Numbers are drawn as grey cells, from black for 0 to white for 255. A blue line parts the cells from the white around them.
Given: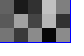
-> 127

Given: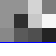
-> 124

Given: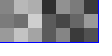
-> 58

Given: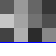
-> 54

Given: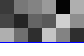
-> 175

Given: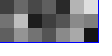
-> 222
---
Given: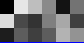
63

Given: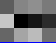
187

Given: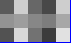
114

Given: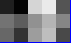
157

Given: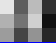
147

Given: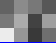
57

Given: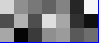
58

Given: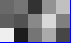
117

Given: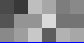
200

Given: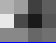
103
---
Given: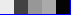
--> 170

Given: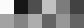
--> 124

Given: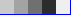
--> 44

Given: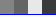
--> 232

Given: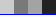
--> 163

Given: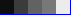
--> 120

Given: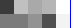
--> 181

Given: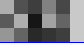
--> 71

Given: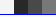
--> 73
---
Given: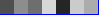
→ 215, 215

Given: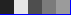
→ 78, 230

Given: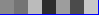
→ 45, 199

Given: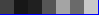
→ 85, 200

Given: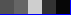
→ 206, 206

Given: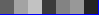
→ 59, 194

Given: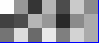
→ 151, 254
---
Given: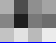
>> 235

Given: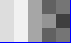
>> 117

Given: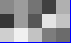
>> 107

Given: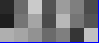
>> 193

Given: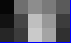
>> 48

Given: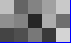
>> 212
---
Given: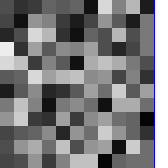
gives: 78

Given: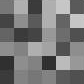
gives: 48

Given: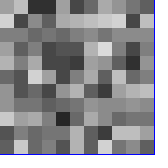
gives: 83

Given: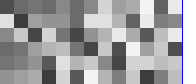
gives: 116

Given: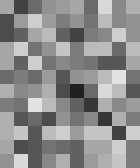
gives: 166

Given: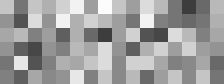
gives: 117
